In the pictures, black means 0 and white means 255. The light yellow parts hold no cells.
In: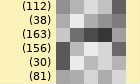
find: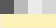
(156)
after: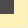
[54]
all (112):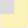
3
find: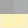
(81)
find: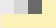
(156)
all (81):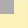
2 4

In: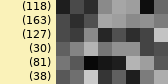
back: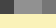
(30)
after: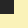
[80]
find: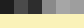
(118)
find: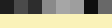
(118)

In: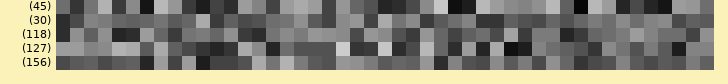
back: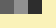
(118)
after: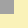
[59]
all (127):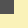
18 19 20 38 42
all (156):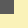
2 5 19 24 33 42 44

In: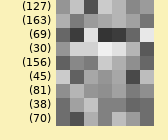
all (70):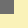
1 7
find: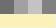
(38)
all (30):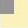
1

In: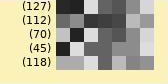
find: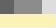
(45)
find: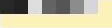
(127)
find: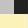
(70)
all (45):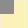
5 6
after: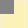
[146]

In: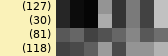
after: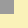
[74]
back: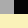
(30)
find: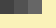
(81)
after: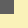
[155]
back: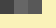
(81)

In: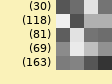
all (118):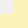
1
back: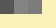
(163)
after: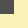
[176]
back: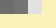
(81)

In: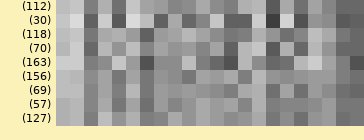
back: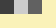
(30)
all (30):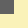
3 8 13 14 22

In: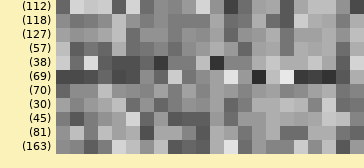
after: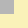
[132]
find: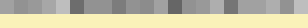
(127)
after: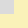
[94]
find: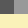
(163)
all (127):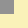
2 7 8 10 14 21

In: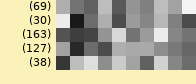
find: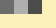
(30)
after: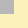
[128]

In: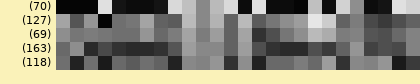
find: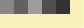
(163)
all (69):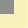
1 18
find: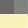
(69)
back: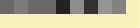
(118)
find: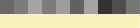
(69)
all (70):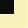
6 7 14 16 17 20 23

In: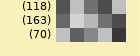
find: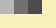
(163)
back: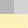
(163)
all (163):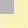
3
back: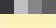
(70)
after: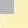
[112]

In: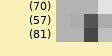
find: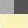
(57)
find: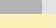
(70)
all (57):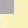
2 4
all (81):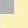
1 2
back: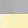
(57)

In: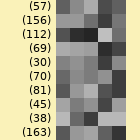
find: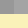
(163)
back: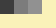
(30)
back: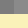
(70)
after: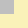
[111]
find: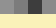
(30)
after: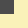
[96]

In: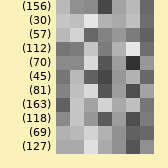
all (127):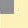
5 7
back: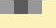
(118)
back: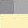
(127)

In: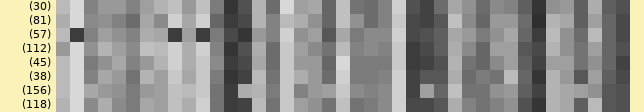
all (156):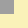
8 20 27 38
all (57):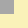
8 21 29 33

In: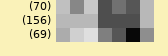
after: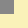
[200]
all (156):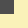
4 5 6

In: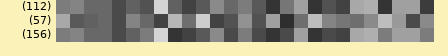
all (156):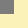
1 7 14 24 27
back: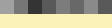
(112)
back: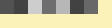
(57)
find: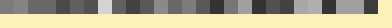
(112)
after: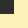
[110]

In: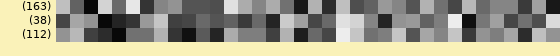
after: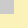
[160]
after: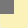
[160]
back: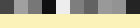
(38)
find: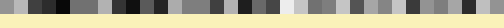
(112)
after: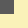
[36]
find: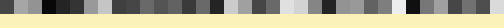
(38)
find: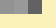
(38)

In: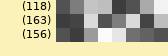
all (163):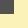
4
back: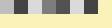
(163)
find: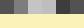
(118)
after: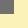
[98]

